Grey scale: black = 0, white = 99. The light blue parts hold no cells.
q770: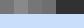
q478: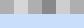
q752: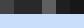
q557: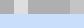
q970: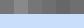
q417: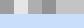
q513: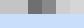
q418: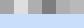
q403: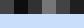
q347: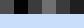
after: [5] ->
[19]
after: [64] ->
[86]
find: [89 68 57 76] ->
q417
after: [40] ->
[43]

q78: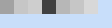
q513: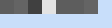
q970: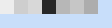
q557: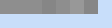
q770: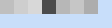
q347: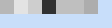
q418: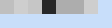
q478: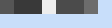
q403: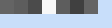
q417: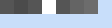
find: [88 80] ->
q347
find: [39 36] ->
q403

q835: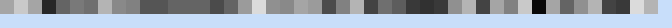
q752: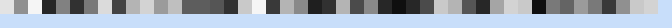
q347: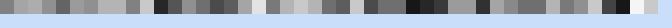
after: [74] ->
[36]
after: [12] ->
[19]
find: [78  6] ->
q752
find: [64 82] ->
q752
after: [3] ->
[64]
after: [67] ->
[56]
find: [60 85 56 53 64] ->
q835

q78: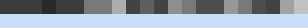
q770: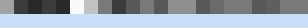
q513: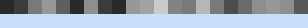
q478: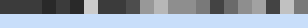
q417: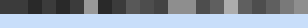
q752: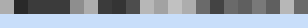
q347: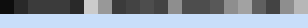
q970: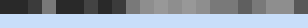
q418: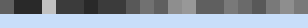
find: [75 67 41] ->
q752
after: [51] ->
[47]
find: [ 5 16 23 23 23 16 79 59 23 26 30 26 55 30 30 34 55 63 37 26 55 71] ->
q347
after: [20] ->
[30]
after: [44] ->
[37]

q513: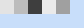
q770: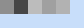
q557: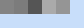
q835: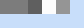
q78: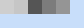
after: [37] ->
[98]
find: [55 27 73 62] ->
q770
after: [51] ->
[48]
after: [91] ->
[62]
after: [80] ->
[77]
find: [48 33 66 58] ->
q557

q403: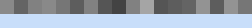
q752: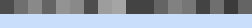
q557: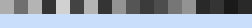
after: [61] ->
[64]
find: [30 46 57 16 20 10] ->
q557
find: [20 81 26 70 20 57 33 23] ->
q557

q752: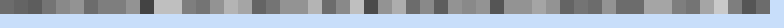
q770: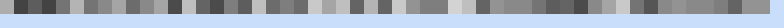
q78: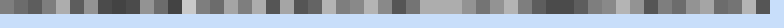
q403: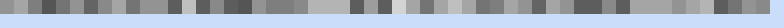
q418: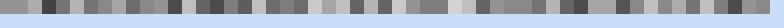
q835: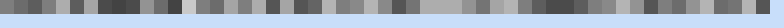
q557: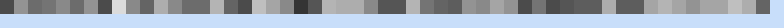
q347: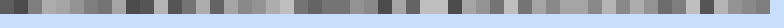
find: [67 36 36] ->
q557
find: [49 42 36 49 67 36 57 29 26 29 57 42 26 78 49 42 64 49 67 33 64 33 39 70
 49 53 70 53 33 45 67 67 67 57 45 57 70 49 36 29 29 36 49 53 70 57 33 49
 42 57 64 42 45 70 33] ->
q78
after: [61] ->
[36]
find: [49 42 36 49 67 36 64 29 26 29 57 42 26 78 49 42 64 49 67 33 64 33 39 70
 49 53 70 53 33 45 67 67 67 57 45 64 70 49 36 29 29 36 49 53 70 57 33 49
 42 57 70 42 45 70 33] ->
q835
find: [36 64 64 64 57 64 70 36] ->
q403

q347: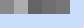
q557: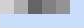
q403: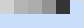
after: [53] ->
[67]
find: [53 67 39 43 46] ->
q347

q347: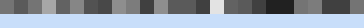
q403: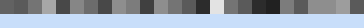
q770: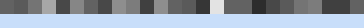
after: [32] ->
[28]
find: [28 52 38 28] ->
q770
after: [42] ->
[28]
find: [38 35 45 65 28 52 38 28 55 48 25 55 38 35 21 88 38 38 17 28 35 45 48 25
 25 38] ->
q770
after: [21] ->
[88]

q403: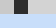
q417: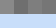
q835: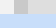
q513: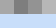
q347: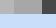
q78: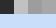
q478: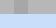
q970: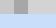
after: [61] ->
[65]
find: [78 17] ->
q403
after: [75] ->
[61]

